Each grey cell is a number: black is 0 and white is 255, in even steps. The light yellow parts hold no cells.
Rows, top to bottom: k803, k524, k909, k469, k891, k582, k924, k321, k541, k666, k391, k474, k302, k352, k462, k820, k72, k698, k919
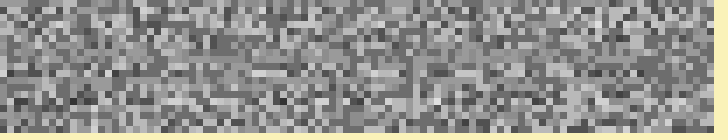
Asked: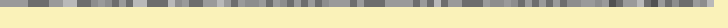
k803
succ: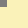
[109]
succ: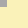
[209]
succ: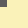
[109]

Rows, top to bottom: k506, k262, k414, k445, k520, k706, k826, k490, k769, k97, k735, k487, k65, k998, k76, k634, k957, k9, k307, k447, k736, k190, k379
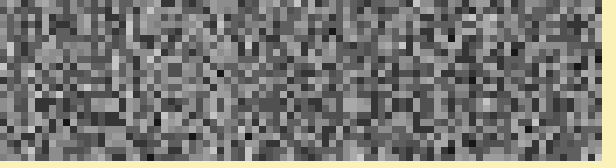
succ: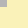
[53]
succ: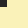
[141]
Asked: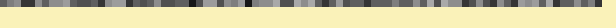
k447
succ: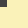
[141]
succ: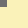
[53]

